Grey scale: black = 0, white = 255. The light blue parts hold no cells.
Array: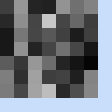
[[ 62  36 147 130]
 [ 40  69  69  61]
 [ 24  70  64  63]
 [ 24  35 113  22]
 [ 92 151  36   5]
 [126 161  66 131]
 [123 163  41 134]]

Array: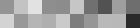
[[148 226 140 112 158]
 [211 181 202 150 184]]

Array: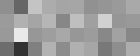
[[143 196 165 145 154]
 [155 165 135 160 150]
 [153 151 168 156 162]
 [109 128 140 166 142]]

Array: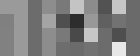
[[154 108 121 140 198]
 [128 108  79 152 114]
 [129 108 121 199  78]
 [129 108 109 114 231]]

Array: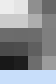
[[237 143]
 [203 174]
 [108 108]
 [ 75  95]
 [ 24 109]]

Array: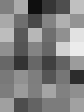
[[127  15  78]
 [169  72 176]
 [189 183 144]
 [144 132 209]
 [103 103  98]
 [121 126 118]
 [125 127 129]
 [160  99 124]]
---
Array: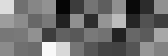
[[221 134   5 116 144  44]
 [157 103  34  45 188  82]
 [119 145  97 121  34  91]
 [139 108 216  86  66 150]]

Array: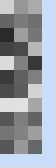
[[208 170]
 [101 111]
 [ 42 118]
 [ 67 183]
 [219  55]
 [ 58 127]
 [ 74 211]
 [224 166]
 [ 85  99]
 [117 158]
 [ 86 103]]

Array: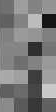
[[112 131]
 [ 97 188]
 [128 149]
 [133  47]
 [131 130]
 [169  62]
 [ 96  70]
 [138  56]]

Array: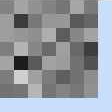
[[131 146 118 122]
 [158 120 152 102]
 [157 143  93 163]
 [126 135 159  62]
 [164  90 155  82]
 [124 160  95 141]
 [114 182 132 146]]

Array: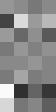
[[150 120]
 [ 67 154]
 [154 143]
 [121 129]
 [137 149]
 [122 124]
 [250 100]
 [215 134]]

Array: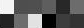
[[243  79  40]
 [ 34 226  61]]
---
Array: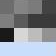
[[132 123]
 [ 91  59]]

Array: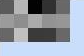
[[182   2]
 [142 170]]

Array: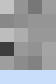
[[148 119]
 [142 149]]

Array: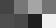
[[119 165]
 [ 73  31]]

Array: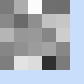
[[173 252]
 [106 143]]

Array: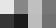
[[135 192]
 [ 27 189]]

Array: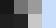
[[116 155]
 [ 36 200]]

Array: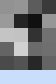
[[149  92]
 [ 36  16]]
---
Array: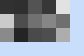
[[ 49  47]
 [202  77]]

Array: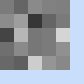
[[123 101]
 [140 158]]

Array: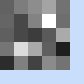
[[ 98 125]
 [101  72]]

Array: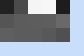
[[34 75]
 [85 92]]

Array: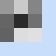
[[152 202]
 [101  42]]

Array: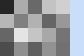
[[ 38 172]
 [182 128]]

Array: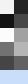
[[243  36]
 [ 19  71]]

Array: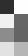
[[ 46 254]
 [241 102]]
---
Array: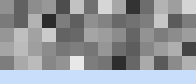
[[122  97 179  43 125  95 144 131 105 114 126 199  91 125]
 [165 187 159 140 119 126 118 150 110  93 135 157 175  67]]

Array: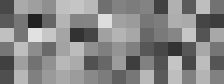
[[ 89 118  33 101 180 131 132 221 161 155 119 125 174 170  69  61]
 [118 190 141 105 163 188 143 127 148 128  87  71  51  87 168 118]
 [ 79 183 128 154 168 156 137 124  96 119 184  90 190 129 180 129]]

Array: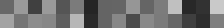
[[163 117 140 135  94 183  42 100 135  75 137 123 103  63  45 126]]

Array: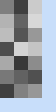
[[179  99 216]
 [ 77 211 196]
 [120  98  80]]

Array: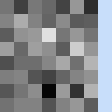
[[131 172 130 100 139  90  94]
 [159 104 159 143  92 205 149]
 [126 132  84  67 101 132 146]
 [114 130 130  83 130 151  92]]

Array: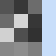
[[107 213  55]
 [135 141 126]]
